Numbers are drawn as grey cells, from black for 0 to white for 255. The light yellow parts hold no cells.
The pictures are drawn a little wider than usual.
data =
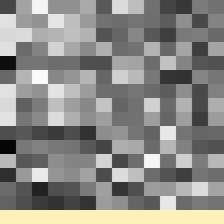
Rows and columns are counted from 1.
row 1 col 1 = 71
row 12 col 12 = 207
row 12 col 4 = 141
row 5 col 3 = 117
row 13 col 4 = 149
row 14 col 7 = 159
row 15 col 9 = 100
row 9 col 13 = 61
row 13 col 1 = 46
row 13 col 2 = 153
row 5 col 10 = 108
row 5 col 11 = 194
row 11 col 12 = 129
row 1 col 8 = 219
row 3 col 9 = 135
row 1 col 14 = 113
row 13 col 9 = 191
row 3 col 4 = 180
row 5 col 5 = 110
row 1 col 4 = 144
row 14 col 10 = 157
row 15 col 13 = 121
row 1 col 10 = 112
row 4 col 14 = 164
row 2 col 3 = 146
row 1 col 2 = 163
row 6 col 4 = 135
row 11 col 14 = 81
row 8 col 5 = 158
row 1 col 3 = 244
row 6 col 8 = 208
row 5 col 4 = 109
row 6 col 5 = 149
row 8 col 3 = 124
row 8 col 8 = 101
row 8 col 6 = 135

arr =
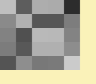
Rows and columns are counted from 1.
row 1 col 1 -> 191
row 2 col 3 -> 86
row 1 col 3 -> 173
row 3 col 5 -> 131
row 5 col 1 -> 84

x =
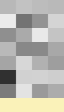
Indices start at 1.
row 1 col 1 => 184
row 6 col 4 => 206
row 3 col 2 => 170
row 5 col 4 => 158
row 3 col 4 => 196
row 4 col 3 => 137
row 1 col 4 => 185
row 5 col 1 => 165
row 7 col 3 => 154
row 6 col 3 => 210

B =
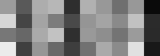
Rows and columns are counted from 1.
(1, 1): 156
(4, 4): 105
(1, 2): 89
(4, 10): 24
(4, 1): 235
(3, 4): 194
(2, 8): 138
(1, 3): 173
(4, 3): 150
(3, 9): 155

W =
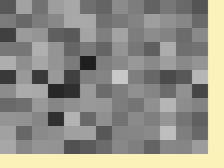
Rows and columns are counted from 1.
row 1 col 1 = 87
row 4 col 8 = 148
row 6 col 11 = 75
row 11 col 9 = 127
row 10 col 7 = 87
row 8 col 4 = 133
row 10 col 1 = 161
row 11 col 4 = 147
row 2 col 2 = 104
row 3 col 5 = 89
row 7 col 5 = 47
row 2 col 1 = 123
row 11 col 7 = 107
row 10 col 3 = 138
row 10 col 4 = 142
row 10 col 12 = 126
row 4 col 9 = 119
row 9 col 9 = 138
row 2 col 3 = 124
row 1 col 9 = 125
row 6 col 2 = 153
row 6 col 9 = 126
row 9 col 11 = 150
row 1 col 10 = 98
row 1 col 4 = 158
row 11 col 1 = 167
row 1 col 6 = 111
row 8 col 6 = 153
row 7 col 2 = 171
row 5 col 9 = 152
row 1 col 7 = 100
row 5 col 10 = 137
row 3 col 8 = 163
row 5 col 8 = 137
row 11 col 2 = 135
